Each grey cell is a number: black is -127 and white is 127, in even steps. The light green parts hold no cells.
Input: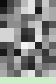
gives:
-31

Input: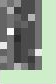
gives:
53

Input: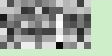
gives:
-20

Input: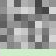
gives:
18

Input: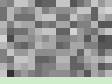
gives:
0
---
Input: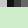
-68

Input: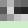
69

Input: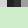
-77

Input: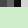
-112

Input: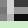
-113

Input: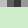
-70
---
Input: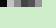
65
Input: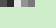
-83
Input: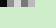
17
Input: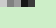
1
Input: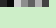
-117
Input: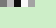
65
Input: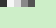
119
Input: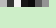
-75
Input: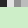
99
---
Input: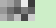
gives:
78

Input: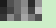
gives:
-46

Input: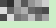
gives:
34

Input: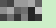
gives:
-74

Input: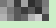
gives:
-55

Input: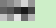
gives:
54

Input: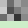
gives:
9
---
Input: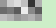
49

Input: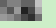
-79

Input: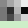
23

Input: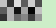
-64

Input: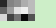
-116

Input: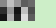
92

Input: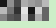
45

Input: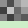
-10
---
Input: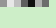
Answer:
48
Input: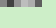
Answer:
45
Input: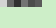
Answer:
-51
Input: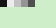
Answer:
20
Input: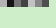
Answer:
6
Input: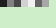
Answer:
-27
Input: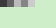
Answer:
5
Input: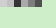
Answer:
-2
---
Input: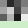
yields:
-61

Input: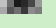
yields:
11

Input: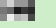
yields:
-70

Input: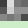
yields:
19

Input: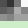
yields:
44

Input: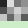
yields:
81

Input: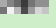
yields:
85

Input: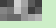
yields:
-65
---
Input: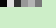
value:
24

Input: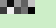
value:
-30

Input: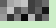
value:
68

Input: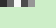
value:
-51

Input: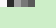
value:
-7

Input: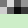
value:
20

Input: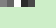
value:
-84

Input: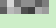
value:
14

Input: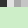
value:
69

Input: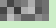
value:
-2
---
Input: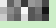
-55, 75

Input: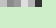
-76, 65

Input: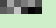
-46, -33

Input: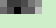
17, -23

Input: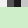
70, 114

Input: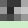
39, -42
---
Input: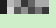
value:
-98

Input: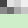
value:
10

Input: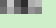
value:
-13

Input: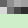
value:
88

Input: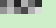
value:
23

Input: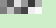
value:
-1

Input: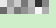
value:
-21

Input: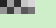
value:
20
